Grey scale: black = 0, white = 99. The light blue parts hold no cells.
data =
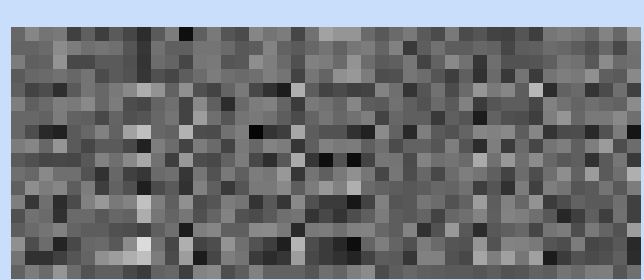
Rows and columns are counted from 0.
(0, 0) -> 40
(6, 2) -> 38
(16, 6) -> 56
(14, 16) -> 37
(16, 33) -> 64
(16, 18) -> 17
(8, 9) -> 13
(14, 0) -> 36
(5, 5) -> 53
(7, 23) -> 32
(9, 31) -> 45
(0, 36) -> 33
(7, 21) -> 36
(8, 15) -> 26
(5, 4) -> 47
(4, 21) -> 36
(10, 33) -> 45
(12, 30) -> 42
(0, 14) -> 47
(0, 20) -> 27
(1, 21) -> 40
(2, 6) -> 35
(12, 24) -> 9
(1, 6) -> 45
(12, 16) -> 45
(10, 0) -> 43
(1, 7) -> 43
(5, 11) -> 43
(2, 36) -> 32
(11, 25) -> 41
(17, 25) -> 54
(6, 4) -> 38
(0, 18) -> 45
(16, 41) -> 29
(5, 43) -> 38
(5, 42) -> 40
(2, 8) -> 31
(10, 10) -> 41
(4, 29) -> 33

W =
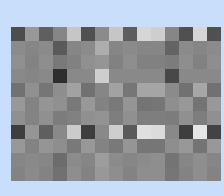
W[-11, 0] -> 30
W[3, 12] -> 53
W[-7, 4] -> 63
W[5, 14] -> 59
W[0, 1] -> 59
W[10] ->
[51, 54, 51, 44, 55, 51, 59, 55, 51, 55, 55, 46, 51, 55, 51]
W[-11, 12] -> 31
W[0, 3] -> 52
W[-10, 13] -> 52
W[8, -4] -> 55
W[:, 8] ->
[36, 54, 55, 53, 46, 58, 56, 35, 58, 52, 51]
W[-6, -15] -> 59
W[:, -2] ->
[83, 52, 50, 53, 65, 45, 49, 89, 45, 55, 55]
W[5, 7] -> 47
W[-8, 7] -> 53
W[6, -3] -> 56
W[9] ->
[52, 53, 52, 42, 54, 52, 61, 54, 52, 54, 55, 45, 52, 55, 52]
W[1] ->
[54, 52, 54, 35, 52, 54, 67, 52, 54, 52, 52, 39, 54, 52, 54]
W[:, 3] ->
[52, 35, 47, 18, 55, 56, 48, 53, 55, 42, 44]
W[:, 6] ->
[54, 67, 58, 80, 52, 51, 57, 53, 51, 61, 59]
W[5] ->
[59, 51, 58, 56, 47, 59, 51, 47, 58, 45, 46, 55, 59, 45, 59]
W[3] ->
[53, 52, 53, 18, 53, 53, 80, 53, 53, 53, 53, 28, 53, 53, 53]
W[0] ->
[30, 59, 37, 52, 77, 31, 54, 77, 36, 83, 80, 52, 31, 83, 31]
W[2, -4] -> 48
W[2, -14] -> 51
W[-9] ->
[56, 51, 55, 47, 50, 56, 58, 50, 55, 50, 50, 48, 55, 50, 55]
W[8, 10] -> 46
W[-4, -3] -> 24

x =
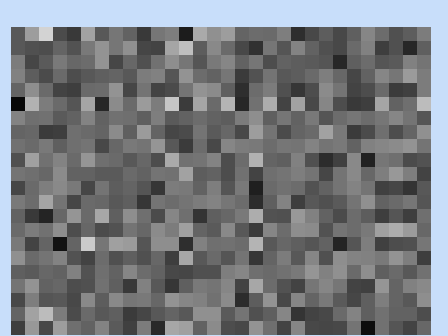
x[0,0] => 34
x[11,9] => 33
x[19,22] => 47
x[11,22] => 38
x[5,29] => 73
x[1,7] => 46
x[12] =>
[47, 42, 64, 45, 27, 41, 40, 34, 37, 21, 45, 42, 45, 48, 51, 46, 42, 17, 37, 51, 24, 34, 31, 35, 45, 56, 38, 41, 46, 33]
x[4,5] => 41
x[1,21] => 38
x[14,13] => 39
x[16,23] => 55
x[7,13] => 45
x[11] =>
[27, 41, 49, 53, 47, 27, 45, 36, 39, 33, 21, 48, 47, 38, 49, 33, 47, 12, 41, 44, 42, 32, 38, 45, 51, 45, 25, 27, 20, 34]
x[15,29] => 46
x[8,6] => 28
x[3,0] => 50
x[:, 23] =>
[28, 28, 15, 40, 45, 30, 42, 47, 47, 25, 45, 45, 35, 29, 45, 14, 55, 56, 46, 35, 41, 28]
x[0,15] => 61
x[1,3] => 39
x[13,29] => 43
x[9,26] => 46
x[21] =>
[24, 59, 28, 61, 43, 38, 51, 35, 25, 48, 16, 65, 62, 38, 54, 30, 28, 57, 43, 26, 52, 28, 27, 28, 45, 5, 44, 33, 26, 40]
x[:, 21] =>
[28, 38, 35, 41, 30, 28, 47, 41, 51, 31, 45, 32, 34, 50, 54, 33, 52, 58, 46, 39, 26, 28]
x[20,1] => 63
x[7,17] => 61
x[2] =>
[48, 27, 35, 47, 40, 42, 57, 27, 40, 31, 44, 55, 46, 33, 47, 52, 38, 46, 30, 38, 36, 35, 33, 15, 37, 42, 33, 35, 50, 45]
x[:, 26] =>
[42, 24, 33, 52, 41, 64, 46, 43, 52, 46, 49, 25, 38, 24, 62, 25, 47, 37, 58, 49, 44, 44]
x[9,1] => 62
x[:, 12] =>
[11, 74, 46, 57, 45, 23, 38, 29, 23, 44, 63, 47, 45, 43, 62, 18, 65, 27, 37, 52, 34, 62]
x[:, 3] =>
[29, 39, 47, 41, 26, 41, 35, 24, 37, 51, 54, 53, 45, 40, 55, 7, 51, 38, 40, 34, 48, 61]
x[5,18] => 67
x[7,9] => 60
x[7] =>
[39, 40, 23, 24, 43, 41, 39, 54, 37, 60, 39, 27, 29, 45, 35, 40, 28, 61, 45, 29, 39, 41, 63, 47, 23, 29, 43, 30, 39, 56]

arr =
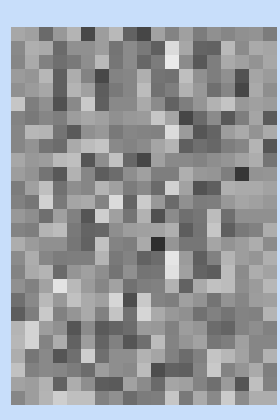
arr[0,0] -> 65
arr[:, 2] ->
[41, 66, 50, 71, 65, 56, 52, 70, 45, 61, 45, 74, 81, 43, 70, 56, 52, 70, 63, 72, 78, 61, 51, 53, 53, 69, 70]
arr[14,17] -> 50
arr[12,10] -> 59
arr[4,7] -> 47
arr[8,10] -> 64
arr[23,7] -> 55
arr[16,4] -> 49
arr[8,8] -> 51
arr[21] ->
[70, 82, 61, 56, 33, 54, 35, 39, 42, 60, 59, 50, 61, 58, 42, 39, 51, 55, 50]
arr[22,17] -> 52
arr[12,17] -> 62
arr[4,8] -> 52
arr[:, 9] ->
[27, 47, 40, 68, 73, 66, 60, 51, 54, 27, 62, 53, 79, 69, 62, 66, 38, 45, 49, 78, 83, 60, 43, 69, 73, 54, 48]
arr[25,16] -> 33
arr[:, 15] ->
[52, 72, 66, 56, 52, 76, 34, 61, 49, 58, 49, 68, 59, 43, 37, 57, 70, 73, 73, 57, 45, 39, 49, 71, 51, 60, 79]
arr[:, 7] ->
[72, 45, 46, 51, 47, 53, 56, 47, 53, 75, 42, 62, 85, 62, 55, 51, 47, 45, 63, 83, 76, 39, 50, 55, 55, 35, 56]
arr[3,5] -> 51
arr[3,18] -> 60
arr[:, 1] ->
[62, 68, 66, 58, 60, 49, 47, 71, 57, 59, 57, 62, 46, 55, 49, 60, 67, 66, 50, 53, 49, 82, 82, 46, 50, 61, 61]
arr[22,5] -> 61
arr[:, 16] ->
[56, 54, 62, 32, 27, 59, 49, 66, 52, 63, 21, 66, 64, 56, 47, 61, 61, 54, 55, 52, 51, 51, 62, 63, 58, 33, 54]
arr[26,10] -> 49
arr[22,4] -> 38
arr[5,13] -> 58
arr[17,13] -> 39
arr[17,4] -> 58
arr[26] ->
[52, 61, 70, 80, 74, 74, 50, 56, 42, 48, 49, 77, 47, 66, 53, 79, 54, 67, 67]
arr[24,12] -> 37
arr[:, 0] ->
[65, 53, 52, 60, 56, 77, 51, 52, 52, 65, 61, 48, 50, 59, 51, 67, 54, 51, 56, 43, 36, 70, 71, 67, 75, 63, 52]
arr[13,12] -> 43
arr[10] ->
[61, 57, 45, 34, 69, 52, 36, 42, 55, 62, 49, 49, 68, 59, 58, 49, 21, 57, 58]
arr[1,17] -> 66

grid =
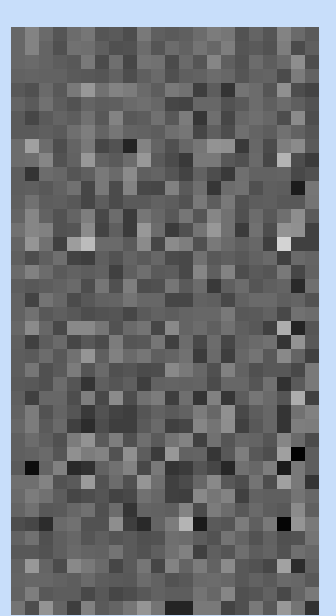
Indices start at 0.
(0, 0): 40
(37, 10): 37
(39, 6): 36
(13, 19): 43
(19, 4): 29
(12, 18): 37
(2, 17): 42
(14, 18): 30
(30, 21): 36
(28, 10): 41
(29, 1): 42
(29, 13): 25
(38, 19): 63
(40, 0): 38
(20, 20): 44
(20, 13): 40
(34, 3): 35
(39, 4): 36
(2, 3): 36
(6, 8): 34
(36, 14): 32
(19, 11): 27
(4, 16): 45
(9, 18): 27
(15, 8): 35
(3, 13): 38
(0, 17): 39
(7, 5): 49
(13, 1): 52
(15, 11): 54
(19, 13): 38
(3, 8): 30
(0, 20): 41
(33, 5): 30
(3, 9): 37
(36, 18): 38
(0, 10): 37
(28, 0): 40
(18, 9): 30
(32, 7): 42
